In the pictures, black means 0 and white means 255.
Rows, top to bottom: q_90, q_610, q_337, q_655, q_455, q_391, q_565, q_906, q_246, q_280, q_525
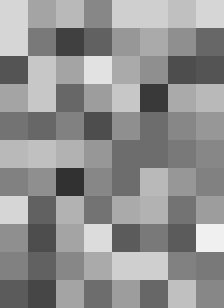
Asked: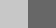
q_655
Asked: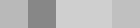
q_90

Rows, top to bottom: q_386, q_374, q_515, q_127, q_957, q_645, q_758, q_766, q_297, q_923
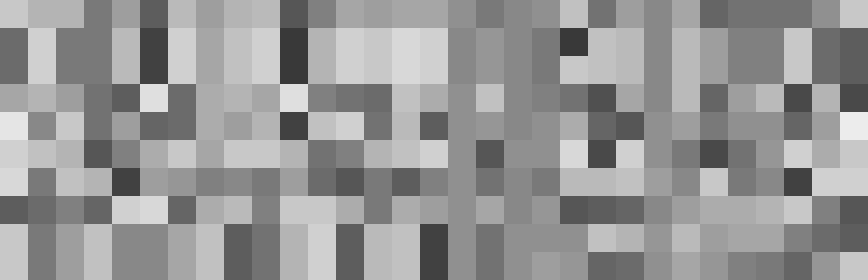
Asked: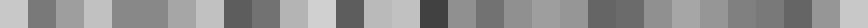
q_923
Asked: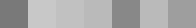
q_515
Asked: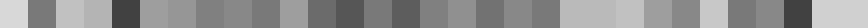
q_758

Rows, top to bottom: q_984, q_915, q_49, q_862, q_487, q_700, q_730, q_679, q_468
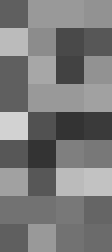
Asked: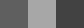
q_49
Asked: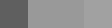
q_862
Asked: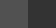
q_487

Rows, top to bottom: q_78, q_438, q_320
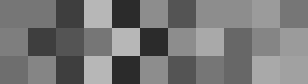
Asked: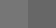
q_320
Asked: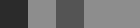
q_78
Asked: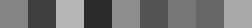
q_320

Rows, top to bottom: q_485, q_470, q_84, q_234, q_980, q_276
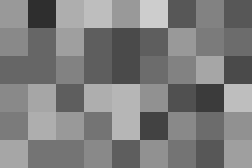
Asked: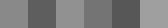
q_276
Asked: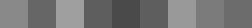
q_470
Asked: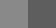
q_276
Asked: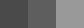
q_470

